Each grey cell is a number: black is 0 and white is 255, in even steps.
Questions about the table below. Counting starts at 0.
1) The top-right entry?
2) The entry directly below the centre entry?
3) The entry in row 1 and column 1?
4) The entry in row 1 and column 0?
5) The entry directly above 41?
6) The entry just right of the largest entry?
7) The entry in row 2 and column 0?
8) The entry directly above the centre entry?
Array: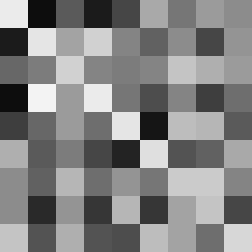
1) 140
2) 35
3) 229
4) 27
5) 97
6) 155
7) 103
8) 118

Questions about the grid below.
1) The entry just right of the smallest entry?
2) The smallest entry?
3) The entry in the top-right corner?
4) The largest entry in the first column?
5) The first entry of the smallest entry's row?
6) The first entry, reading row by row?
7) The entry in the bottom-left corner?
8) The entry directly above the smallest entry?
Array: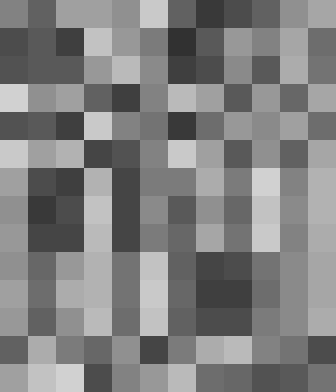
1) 89
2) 49
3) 166
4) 209
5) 76
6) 130
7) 160
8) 97

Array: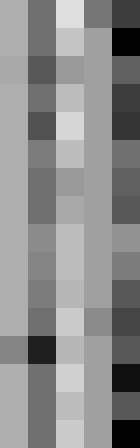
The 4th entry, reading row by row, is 118
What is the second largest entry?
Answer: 214
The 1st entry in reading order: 174
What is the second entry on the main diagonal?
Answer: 112
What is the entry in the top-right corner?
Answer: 61
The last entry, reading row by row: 2
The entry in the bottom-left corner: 174
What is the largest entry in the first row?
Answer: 222
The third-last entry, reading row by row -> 202
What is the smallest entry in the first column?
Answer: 132
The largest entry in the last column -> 146
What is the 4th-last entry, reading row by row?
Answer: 112
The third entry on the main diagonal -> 153
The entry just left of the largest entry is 112

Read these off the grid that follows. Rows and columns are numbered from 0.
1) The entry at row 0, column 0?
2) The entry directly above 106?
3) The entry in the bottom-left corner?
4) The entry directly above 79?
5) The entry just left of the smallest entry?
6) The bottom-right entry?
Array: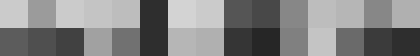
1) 203
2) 182
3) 92
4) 155
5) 53
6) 46

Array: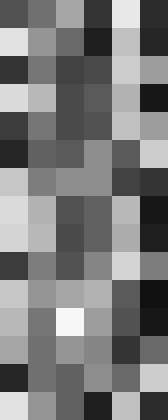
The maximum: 247
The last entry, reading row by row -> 44
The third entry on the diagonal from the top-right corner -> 74
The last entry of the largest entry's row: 23
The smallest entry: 17
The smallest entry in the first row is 44
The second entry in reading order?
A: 112
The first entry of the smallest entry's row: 198
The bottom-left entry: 225
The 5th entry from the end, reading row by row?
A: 149
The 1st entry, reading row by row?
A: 82
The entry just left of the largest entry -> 118
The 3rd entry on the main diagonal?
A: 66
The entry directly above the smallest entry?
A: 125
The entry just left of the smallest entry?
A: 90
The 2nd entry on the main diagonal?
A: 149
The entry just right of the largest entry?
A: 157
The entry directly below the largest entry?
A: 149
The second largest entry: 232
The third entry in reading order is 165
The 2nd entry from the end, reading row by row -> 192

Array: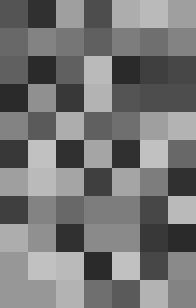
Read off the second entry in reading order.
48
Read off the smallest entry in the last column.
42
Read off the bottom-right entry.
131
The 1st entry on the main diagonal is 84
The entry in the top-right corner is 159
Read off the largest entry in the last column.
186
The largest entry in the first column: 173
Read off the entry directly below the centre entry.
63
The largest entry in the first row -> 186
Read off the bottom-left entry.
151
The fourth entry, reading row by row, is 77
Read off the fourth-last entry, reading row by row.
111
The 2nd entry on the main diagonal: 131
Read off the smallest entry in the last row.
90
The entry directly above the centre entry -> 96

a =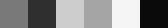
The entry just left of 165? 205
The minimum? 10

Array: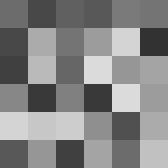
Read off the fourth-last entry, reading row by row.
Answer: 64
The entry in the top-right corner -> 116
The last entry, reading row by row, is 193
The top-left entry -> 108
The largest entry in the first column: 212
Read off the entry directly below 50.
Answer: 164
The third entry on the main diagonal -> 102
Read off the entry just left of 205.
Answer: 199
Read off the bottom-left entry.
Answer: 88

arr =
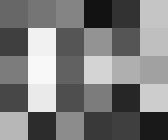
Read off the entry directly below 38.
63
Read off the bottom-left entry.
183
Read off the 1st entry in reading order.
103
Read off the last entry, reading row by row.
25
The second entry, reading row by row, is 117
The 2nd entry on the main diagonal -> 241
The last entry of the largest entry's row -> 161
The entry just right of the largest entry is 97
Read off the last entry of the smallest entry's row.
197
